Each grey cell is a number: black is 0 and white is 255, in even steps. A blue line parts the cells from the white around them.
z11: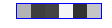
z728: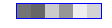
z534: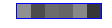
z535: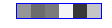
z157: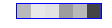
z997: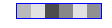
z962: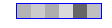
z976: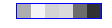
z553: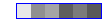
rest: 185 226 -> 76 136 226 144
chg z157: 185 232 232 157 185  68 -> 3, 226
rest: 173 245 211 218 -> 108  49
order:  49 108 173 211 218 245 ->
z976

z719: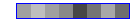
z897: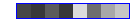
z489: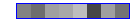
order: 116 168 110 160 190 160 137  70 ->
z719
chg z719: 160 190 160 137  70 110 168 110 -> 6, 116

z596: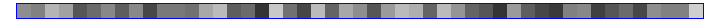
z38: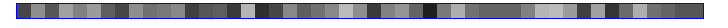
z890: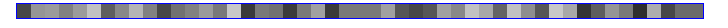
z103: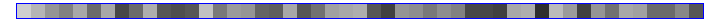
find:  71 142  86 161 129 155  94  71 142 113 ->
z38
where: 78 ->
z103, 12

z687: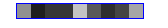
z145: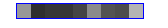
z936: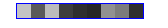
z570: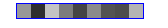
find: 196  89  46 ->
z687
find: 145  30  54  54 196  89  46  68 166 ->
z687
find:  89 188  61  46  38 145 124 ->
z936
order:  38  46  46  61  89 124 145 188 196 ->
z936
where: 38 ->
z936, 6
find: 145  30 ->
z687

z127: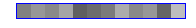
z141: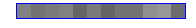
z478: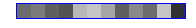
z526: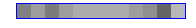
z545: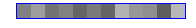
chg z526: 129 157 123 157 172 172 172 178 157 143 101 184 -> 8, 172
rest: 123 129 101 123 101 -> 115 115 143 151 108
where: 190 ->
z127, 12
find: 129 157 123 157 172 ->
z526
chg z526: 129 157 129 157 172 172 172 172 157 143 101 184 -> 3, 123

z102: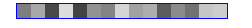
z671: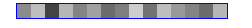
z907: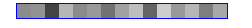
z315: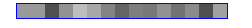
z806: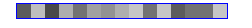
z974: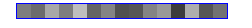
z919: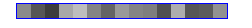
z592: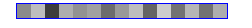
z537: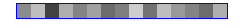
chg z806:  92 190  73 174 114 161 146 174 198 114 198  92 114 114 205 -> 15, 198
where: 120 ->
z315, 10
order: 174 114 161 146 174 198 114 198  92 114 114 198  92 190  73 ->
z806
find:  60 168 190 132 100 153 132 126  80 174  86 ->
z919
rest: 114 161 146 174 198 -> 114 198  92 114 114 198
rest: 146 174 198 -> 114 198  92 114 114 198
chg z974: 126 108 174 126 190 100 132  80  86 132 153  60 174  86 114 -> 3, 168

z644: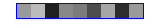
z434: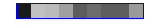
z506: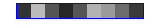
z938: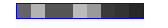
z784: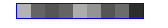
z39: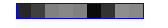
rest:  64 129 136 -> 129  11  51 142 136
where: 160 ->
z434, 4
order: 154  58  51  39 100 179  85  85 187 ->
z938
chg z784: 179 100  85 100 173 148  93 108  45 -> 7, 85
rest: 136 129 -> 11  51 142 136

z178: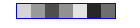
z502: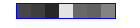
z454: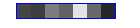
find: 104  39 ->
z454
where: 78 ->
z178, 3
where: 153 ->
z178, 2
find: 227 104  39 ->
z454
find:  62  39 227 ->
z502
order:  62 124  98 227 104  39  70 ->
z454
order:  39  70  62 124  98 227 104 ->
z454

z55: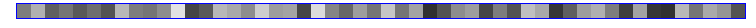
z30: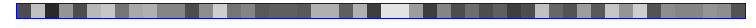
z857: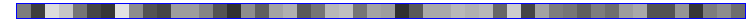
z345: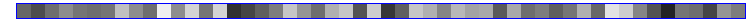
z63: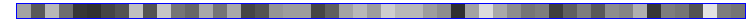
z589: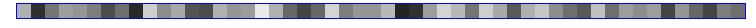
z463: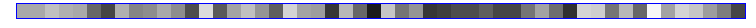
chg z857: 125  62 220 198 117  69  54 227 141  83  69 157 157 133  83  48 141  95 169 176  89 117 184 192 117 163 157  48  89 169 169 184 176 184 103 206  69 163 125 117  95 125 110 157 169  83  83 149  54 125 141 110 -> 19, 163
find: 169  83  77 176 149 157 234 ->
z589
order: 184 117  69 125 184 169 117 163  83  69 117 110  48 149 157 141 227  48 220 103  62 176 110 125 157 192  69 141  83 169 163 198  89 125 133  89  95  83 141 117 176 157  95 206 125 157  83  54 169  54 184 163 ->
z857
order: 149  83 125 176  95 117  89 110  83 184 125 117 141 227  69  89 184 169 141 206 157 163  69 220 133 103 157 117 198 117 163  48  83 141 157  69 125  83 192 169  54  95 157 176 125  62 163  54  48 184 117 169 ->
z55

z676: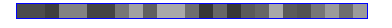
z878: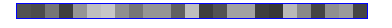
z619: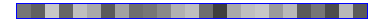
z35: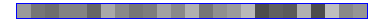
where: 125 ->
z35, 10
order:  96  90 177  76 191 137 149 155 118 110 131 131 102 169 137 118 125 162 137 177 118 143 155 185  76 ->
z35

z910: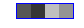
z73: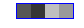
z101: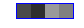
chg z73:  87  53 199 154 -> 3, 191
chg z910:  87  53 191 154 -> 4, 148
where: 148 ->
z910, 4
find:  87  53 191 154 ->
z73
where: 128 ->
z101, 4
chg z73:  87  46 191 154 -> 2, 53
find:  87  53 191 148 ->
z910

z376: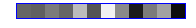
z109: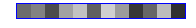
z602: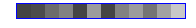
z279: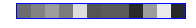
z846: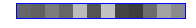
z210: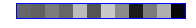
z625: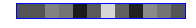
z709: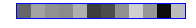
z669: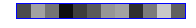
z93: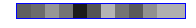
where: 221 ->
z279, 5
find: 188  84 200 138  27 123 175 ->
z210
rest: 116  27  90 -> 215  96  33 138 116  84
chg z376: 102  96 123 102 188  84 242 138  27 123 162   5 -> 12, 13
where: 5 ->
z210, 12

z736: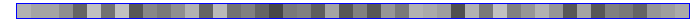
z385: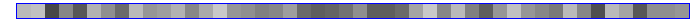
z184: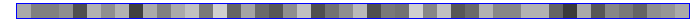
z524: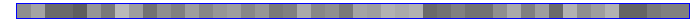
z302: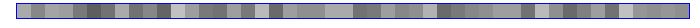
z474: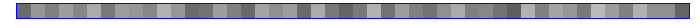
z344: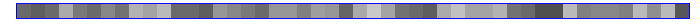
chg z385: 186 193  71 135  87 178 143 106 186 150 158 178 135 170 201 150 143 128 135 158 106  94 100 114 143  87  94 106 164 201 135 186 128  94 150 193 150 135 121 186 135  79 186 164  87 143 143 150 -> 26, 94
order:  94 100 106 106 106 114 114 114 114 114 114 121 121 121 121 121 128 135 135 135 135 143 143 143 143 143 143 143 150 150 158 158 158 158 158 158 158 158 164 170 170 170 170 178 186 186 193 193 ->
z302
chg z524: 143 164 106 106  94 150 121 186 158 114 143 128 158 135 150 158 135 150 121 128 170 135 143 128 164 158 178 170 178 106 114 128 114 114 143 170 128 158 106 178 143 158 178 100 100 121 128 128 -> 24, 121
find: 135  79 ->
z385
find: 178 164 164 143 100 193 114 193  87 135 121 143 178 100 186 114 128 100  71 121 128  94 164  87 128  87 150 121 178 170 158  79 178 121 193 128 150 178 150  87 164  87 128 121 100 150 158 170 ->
z736
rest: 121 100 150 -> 158 170
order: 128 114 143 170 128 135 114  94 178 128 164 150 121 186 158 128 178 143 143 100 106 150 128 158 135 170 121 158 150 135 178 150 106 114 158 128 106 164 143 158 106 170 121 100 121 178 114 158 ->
z474

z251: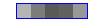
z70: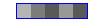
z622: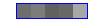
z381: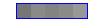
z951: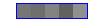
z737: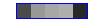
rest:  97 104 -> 167
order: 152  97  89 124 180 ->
z251
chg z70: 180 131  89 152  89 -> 2, 124

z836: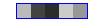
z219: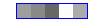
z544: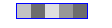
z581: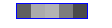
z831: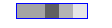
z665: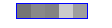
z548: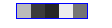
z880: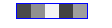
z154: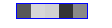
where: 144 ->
z880, 2
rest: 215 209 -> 52 137
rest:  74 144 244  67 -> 158
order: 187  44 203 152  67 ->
z836

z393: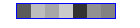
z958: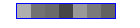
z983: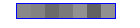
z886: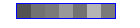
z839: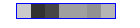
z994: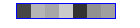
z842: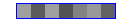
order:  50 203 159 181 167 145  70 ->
z994
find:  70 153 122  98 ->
z958
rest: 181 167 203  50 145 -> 159

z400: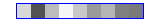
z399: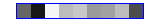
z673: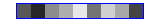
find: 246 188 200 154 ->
z399
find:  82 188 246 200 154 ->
z400
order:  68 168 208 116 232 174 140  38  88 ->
z673

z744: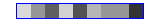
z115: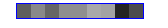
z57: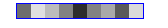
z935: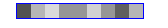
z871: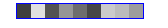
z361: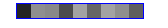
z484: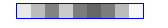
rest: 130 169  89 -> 218
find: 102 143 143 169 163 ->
z115
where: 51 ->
z744, 9
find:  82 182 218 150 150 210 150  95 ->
z935
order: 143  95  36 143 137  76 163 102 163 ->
z361

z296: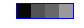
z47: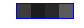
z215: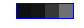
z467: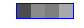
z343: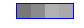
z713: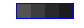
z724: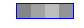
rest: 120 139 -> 177 169
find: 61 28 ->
z47

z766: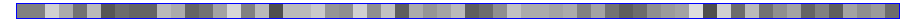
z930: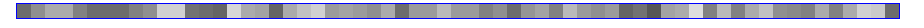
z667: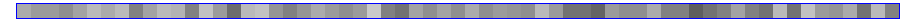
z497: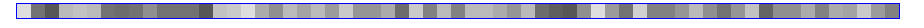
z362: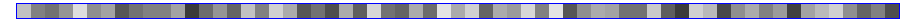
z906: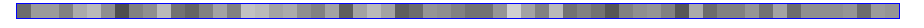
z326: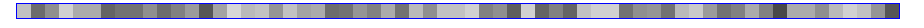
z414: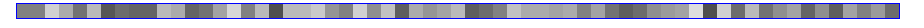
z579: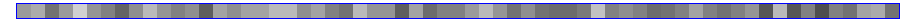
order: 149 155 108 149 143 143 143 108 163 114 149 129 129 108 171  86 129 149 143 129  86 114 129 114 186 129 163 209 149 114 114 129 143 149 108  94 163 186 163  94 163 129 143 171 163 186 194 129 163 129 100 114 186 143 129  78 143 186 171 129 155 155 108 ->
z906
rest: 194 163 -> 171 108 114 149 129 171 114 186 143 194 194 209 129 143  94 209 100 129 100 194 209 209 114 143 149 114 186 202 155 114 129 171 129  72 171 171 143 186 209 194 149  86
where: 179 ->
z667, 12
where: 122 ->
z579, 41
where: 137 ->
z930, 56

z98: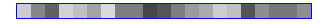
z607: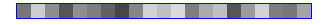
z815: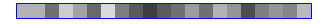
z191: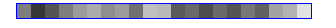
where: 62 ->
z815, 10
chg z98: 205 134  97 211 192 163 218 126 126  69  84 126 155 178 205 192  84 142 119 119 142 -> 14, 171
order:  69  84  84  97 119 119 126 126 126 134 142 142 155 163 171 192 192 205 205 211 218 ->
z98
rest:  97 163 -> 178 226
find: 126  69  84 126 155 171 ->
z98
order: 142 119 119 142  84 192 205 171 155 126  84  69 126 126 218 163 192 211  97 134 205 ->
z98

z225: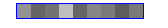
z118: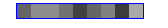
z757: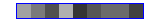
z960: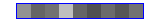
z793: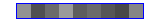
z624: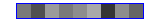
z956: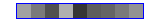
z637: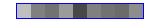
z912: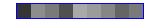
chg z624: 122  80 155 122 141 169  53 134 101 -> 8, 141
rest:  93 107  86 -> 72 134
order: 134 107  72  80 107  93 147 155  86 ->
z793
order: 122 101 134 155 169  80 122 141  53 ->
z912

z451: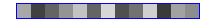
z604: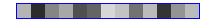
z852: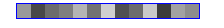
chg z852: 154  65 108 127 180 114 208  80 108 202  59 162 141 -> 2, 72
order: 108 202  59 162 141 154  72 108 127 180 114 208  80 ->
z852
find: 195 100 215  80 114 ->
z451

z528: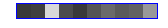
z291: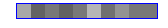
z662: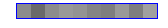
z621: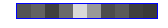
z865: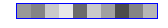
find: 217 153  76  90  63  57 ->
z621
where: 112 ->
z291, 7
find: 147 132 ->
z662
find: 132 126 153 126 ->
z662
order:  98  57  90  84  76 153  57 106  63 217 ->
z528
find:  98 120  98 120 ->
z291

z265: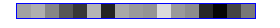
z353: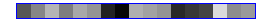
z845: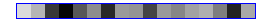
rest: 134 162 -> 175 126  34 168
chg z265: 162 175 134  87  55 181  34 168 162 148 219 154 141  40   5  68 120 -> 9, 154
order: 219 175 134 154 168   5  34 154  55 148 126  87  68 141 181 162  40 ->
z845
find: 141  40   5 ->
z265
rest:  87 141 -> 40 154 148  68 154 134 162 175 126  34 168
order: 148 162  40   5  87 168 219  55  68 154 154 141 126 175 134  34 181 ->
z845

